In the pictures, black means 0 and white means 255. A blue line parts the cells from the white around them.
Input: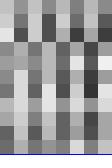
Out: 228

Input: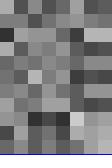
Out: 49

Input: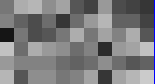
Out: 21

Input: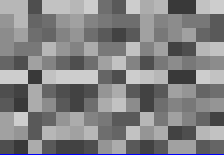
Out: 140

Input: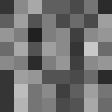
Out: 150
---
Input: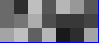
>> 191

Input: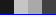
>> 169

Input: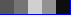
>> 208

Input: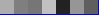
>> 118

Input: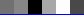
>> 0

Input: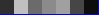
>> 107

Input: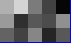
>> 123
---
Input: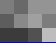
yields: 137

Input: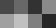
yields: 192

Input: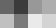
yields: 122

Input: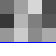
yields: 181

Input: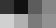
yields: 177

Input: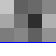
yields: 115

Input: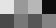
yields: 120

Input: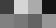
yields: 120

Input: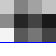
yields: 37
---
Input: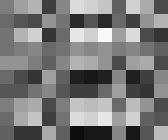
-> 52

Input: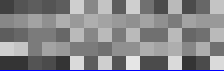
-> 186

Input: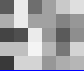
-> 142

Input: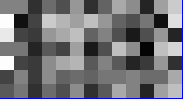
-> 36

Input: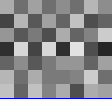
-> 204
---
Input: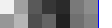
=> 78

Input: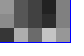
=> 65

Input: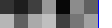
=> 170

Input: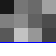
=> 97

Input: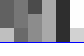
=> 140

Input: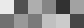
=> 122
